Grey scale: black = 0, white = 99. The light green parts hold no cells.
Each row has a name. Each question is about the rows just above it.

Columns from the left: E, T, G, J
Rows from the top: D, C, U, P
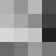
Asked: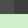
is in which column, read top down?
J
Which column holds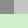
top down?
G
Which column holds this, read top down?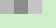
G
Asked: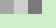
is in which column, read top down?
T
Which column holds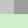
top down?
G
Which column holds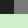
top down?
J

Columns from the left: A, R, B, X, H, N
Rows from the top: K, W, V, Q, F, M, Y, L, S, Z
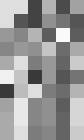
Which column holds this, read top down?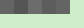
H
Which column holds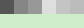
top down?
R
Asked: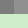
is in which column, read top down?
X
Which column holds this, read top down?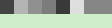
B
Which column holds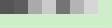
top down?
N

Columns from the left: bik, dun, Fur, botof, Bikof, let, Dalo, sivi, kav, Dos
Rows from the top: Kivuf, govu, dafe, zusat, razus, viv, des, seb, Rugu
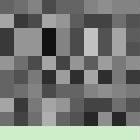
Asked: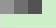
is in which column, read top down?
dun
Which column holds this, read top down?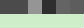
let
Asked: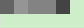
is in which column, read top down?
Bikof

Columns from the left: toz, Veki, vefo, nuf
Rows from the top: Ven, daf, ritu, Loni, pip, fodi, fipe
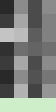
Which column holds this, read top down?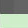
vefo
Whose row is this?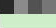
fodi
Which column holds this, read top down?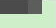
vefo
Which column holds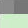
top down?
nuf
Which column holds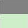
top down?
nuf
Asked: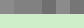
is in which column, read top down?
nuf

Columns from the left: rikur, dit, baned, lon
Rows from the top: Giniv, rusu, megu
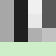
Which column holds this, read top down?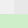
baned
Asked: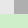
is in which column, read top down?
baned
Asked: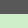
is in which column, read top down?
lon
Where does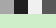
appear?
Giniv
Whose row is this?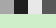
rusu

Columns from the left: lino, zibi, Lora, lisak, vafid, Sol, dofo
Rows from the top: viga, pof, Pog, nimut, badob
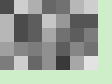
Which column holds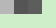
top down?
Sol
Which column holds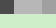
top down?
lino

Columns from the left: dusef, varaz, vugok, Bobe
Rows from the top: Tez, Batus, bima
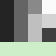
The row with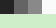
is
Tez
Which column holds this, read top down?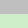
vugok
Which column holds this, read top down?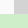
Bobe

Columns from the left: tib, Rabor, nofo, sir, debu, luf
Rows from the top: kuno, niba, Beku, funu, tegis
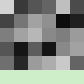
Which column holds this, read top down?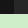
Rabor
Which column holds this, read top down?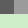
nofo

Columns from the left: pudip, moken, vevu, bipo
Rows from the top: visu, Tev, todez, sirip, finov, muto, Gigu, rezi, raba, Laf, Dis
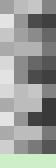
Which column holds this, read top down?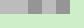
moken
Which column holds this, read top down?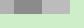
moken
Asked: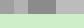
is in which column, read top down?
moken
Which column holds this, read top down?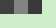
bipo

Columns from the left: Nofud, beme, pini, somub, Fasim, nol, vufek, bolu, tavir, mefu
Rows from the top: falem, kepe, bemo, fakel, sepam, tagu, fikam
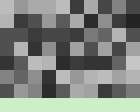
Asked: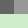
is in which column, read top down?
beme
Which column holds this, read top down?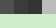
pini
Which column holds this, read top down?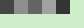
bolu
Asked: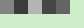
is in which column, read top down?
tavir
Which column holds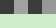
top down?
nol
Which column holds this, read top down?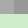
somub
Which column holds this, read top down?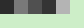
vufek

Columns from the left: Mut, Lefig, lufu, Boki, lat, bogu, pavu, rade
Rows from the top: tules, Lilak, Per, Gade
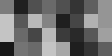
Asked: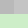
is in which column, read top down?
Boki
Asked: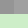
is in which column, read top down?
rade
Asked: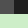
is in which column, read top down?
lat
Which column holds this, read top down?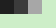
lat

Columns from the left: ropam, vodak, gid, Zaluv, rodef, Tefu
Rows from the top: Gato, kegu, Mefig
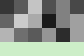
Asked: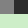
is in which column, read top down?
rodef
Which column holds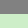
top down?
rodef
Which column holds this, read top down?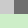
vodak
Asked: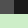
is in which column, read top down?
Zaluv
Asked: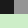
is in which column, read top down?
Zaluv

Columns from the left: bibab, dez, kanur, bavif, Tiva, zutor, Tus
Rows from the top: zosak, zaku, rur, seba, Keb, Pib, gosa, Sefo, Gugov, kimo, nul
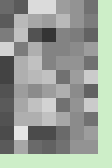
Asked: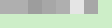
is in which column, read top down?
dez
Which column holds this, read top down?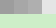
dez
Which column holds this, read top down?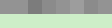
zutor
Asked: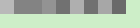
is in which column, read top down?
Tiva
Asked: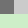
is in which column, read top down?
Tus

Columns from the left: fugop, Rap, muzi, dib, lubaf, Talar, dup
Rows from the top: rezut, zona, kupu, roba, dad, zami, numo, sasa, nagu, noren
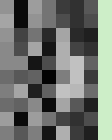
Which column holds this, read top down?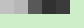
Talar
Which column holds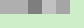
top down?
lubaf
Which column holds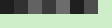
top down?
dup
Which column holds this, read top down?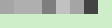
lubaf
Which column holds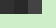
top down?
Talar
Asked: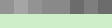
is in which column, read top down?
fugop
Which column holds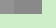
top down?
fugop

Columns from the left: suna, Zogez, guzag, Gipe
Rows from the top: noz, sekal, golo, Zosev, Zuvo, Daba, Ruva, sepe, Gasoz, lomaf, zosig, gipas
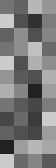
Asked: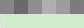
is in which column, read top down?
Gipe
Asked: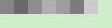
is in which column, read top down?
Gipe
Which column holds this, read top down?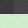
guzag
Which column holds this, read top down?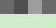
Zogez
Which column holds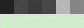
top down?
guzag

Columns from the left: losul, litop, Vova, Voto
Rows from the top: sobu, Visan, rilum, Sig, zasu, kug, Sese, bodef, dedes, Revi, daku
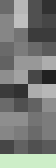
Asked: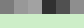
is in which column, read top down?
litop

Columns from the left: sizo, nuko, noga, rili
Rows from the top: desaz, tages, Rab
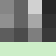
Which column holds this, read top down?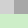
noga
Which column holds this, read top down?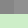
sizo
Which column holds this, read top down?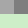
noga

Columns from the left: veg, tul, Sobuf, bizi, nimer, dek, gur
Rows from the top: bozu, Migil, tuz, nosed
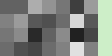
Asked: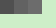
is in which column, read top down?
bizi
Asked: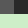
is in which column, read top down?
Sobuf

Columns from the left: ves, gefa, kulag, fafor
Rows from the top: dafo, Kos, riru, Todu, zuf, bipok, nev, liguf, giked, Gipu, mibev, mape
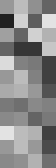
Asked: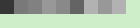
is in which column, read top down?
kulag
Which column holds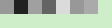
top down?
ves
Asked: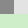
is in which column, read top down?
ves

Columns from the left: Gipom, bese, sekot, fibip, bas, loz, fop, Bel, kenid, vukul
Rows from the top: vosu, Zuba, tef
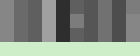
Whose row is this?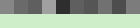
vosu
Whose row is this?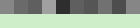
tef

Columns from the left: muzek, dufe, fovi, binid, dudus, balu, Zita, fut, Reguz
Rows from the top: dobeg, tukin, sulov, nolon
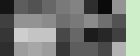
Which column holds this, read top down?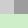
dufe
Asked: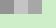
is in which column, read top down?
fovi

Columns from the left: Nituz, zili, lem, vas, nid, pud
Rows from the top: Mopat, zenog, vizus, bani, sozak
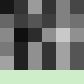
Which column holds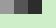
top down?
lem
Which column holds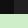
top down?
zili
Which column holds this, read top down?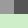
lem
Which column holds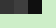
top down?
zili
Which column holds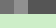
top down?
pud

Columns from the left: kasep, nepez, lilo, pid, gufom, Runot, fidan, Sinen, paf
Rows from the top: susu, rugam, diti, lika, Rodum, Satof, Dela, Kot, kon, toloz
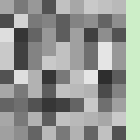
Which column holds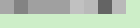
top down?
Runot
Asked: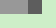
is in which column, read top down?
paf
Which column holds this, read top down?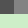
pid
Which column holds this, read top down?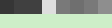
nepez
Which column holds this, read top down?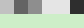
Sinen
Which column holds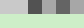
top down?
kasep
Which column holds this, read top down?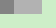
lilo

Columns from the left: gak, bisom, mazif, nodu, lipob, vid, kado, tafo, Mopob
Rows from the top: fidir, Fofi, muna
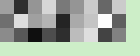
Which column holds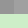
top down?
mazif
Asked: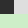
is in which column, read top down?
bisom

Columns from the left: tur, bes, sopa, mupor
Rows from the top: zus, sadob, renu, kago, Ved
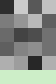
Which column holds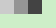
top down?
bes
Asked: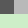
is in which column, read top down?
sopa
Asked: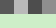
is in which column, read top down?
sopa

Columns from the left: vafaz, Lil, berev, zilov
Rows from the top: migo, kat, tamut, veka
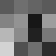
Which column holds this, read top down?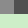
Lil
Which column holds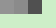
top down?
Lil
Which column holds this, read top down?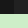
berev
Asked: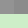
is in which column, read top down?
Lil
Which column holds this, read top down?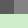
vafaz
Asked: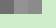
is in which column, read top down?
Lil
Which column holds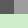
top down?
zilov

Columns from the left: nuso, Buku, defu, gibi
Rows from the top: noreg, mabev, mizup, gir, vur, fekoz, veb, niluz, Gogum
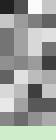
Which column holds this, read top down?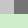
nuso
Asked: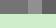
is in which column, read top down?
nuso
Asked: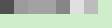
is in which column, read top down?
Buku
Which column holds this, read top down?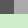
gibi
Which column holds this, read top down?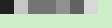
nuso
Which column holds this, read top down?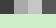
gibi

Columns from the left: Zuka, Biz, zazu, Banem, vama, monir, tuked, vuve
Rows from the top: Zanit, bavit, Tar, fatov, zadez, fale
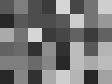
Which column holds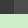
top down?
Banem
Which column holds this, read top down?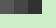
vama
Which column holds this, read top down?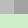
vuve
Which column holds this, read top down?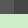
vama
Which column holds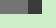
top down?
tuked

